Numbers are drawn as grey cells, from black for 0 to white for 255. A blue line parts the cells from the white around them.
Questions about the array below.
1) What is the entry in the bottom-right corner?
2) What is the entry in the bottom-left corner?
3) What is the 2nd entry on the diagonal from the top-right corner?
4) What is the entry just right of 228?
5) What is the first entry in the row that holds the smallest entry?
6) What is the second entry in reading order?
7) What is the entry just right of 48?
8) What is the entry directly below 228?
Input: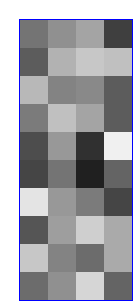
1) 100
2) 108
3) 199
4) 152
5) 69
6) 144
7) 240
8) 85

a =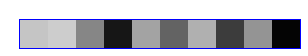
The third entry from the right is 60
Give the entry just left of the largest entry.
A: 197
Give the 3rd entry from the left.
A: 134

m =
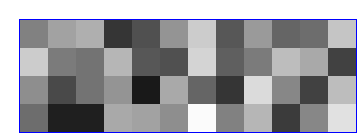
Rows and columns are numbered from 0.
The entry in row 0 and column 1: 162
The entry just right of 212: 95
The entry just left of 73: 142
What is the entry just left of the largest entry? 142
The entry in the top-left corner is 129
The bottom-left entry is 109
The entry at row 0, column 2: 175
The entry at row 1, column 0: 204
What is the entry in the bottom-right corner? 225
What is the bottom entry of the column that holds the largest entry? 251
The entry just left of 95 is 212
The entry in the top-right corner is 197

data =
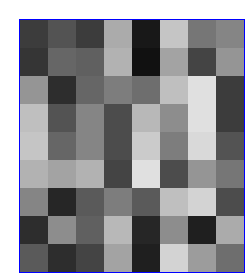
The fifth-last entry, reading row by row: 163
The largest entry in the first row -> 197
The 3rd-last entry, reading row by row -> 211
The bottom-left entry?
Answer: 90
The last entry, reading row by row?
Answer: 110
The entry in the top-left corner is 60
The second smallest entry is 24
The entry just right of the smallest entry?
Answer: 163
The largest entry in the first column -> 197
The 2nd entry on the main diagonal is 102
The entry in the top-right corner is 133
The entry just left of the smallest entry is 178
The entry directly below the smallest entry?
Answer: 110
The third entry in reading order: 60
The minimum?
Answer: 17
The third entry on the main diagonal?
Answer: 102
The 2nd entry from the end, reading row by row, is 156
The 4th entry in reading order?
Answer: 171
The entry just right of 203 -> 125
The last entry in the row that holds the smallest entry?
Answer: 149
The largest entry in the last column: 171

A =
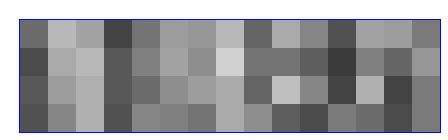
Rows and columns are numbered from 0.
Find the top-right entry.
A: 122
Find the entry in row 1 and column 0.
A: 75
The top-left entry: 108
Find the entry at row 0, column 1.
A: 184
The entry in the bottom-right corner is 122
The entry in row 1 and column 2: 184
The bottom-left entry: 81
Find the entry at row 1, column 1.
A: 170
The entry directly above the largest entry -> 184
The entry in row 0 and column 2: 163
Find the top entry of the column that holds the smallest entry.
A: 81
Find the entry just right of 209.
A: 116
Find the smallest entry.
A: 59

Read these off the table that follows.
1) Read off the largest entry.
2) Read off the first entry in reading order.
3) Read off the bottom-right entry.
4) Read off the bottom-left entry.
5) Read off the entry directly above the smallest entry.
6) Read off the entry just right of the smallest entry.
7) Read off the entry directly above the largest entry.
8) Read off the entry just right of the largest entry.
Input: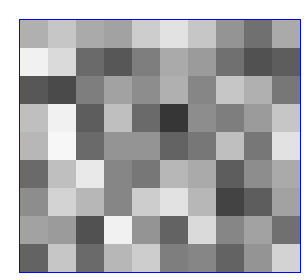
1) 247
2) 176
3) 211
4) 99
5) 176
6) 141
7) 241
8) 106
